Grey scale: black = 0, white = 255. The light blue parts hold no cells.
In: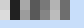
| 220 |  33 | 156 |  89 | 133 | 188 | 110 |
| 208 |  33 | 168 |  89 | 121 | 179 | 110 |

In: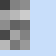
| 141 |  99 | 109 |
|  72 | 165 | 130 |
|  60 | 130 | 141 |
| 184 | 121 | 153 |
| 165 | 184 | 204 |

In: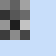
|  60 | 139 |  69 |
|  50 |  87 | 106 |
| 128 |  97 | 162 |
| 150 |  30 | 195 |

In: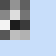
| 243 |  28 |  58 |
|  76 | 147 |  96 |
| 135 | 221 | 116 |
|  87 | 190 | 178 |

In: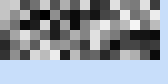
| 165 | 113 |  11 |  29 | 215 |  29 | 165 |  11 | 132 | 196 | 236 | 153 | 187 | 245 | 113 | 187 |
|  51 | 143 |  60 | 215 | 187 | 236 |  29 | 187 |  91 | 102 |  39 |  81 | 196 | 175 |  91 |  11 |
| 196 | 205 |  70 | 113 | 205 |  81 | 175 |  91 | 215 |  39 |  60 | 224 | 132 | 123 | 224 |  60 |
|  39 | 113 | 175 |  91 | 224 | 143 | 153 | 113 |  51 | 224 | 102 |  11 |  70 |  70 |  51 |  60 |
| 196 | 143 | 196 |  20 |   0 | 143 |  39 |  11 |  51 |  20 |  70 |  81 | 236 | 113 | 143 | 236 |
|  81 | 165 | 224 | 153 | 102 |  29 |  91 | 175 | 132 | 224 | 153 | 123 |  70 |  20 |  20 |  11 |

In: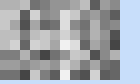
| 114 | 114 |  69 | 200 | 126 |  93 | 241 | 102 |  81 | 210 |  93 | 102 |
| 200 | 166 |  81 | 166 | 102 | 114 | 221 | 138 | 114 | 178 | 126 | 138 |
| 200 | 200 |  93 | 210 | 138 | 148 | 221 | 200 | 138 | 157 | 126 |  93 |
| 190 | 210 | 102 | 210 | 200 | 166 | 241 | 221 | 102 | 166 | 138 |  69 |
| 190 | 190 | 126 | 190 | 200 | 178 | 210 | 178 | 126 | 178 | 148 |  81 |
| 157 | 157 | 138 | 157 | 166 | 148 | 210 | 178 | 126 | 166 | 114 | 102 |
| 126 | 126 | 178 | 114 |  69 | 114 | 148 | 200 | 190 |  81 | 138 | 178 |
| 178 | 178 | 190 | 114 | 126 | 148 | 148 | 166 | 190 |  93 | 157 | 138 |

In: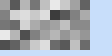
| 233 | 182 |  79 | 129 | 162 | 182 | 150 | 171 | 150 |
|  79 |  98 | 150 | 201 | 221 | 107 |  89 | 192 | 107 |
| 162 |  89 | 182 | 118 | 192 | 233 | 201 | 162 |  98 |
| 118 | 107 | 211 | 171 | 150 | 162 | 192 | 138 | 138 |
| 129 | 211 | 221 | 201 | 221 |  60 |  89 | 129 | 171 |
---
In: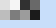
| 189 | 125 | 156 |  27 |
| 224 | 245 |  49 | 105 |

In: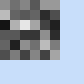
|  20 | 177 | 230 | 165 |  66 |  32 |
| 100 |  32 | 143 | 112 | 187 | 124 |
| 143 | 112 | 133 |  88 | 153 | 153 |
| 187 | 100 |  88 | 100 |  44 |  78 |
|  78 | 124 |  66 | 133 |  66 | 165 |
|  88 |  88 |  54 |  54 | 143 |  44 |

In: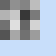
| 102 | 144 | 132 | 189 |
|  84 | 167 | 113 | 156 |
| 113 | 223 | 102 | 211 |
| 179 | 200 |  55 | 122 |

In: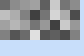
| 161 | 182 | 161 | 117 | 152 |  64 | 202 | 152 |
| 107 | 140 | 152 | 161 |  95 | 202 | 117 | 140 |
| 191 | 173 | 129 |  64 | 117 | 213 | 173 |  76 |
| 129 |  85 | 107 | 224 |  85 |  95 |  76 | 129 |

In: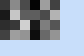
|  45 |  56 | 208 |  25 | 126 |  85 |
|  65 | 158 | 148 |  13 | 105 | 148 |
|  25 | 198 |  94 |  94 |  75 | 179 |
|  56 | 138 |  75 |   4 | 158 |  65 |

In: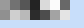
| 144 | 207 | 185 |  44 |  77 | 163 | 228 |
| 154 | 114 |  86 |  35 | 218 | 251 | 104 |

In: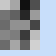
| 107 | 145 | 145 |  69 |
| 107 | 166 |  97 | 209 |
| 134 | 125 |  58 | 189 |
| 116 |  97 |  38 | 155 |
| 200 | 166 |  16 |  79 |

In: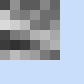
| 218 | 206 | 187 | 122 | 110 | 146 |
| 157 | 187 | 168 | 157 | 122 | 101 |
|  71 | 122 | 134 | 177 | 187 | 168 |
| 197 | 134 | 122 | 146 | 110 | 110 |
|  71 | 146 |  91 |  91 | 134 | 101 |
|  59 |  49 |  59 | 101 | 157 | 177 |
